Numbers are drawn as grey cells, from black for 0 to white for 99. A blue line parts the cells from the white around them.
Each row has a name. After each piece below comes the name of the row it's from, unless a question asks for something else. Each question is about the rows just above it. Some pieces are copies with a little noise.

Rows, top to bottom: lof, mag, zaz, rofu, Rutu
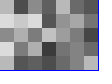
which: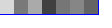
rofu
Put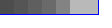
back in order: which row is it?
Rutu

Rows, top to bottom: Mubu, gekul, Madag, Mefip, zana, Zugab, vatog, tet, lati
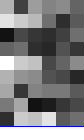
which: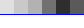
gekul
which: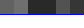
Mefip
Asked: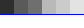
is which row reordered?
gekul

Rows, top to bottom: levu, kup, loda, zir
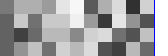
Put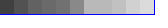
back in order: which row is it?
loda
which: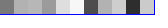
levu
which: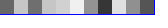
kup
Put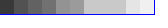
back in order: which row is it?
kup

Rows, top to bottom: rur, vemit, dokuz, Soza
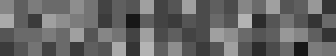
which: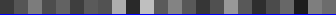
Soza
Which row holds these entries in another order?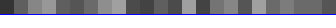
dokuz
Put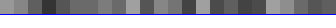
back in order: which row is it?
dokuz
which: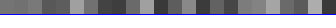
rur
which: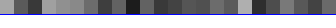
vemit
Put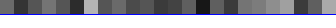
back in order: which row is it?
vemit
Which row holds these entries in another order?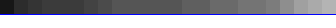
Soza

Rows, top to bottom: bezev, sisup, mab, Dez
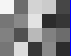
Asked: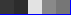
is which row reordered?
sisup
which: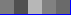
mab

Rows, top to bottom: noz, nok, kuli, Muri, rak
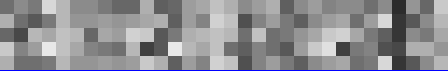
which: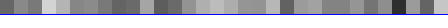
noz
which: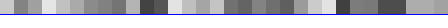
Muri
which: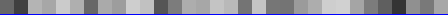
kuli

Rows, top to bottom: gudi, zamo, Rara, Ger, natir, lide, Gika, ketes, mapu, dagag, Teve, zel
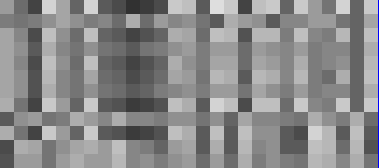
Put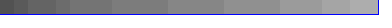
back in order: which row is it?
Gika
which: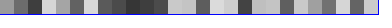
gudi
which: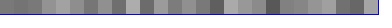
zamo
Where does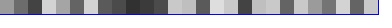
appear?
gudi
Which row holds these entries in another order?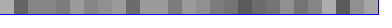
Ger
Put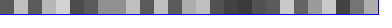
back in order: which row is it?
dagag

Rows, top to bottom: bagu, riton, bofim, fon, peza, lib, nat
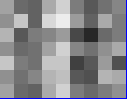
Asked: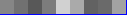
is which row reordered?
bagu
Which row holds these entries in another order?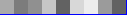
riton
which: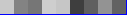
peza
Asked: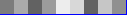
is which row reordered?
riton

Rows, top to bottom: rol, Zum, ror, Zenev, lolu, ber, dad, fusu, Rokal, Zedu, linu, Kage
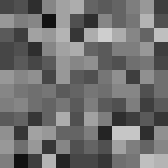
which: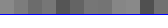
dad
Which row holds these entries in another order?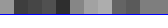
Zenev

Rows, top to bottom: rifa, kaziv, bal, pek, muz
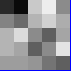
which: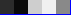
rifa
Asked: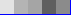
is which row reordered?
pek
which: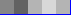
kaziv
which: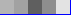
pek
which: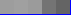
muz

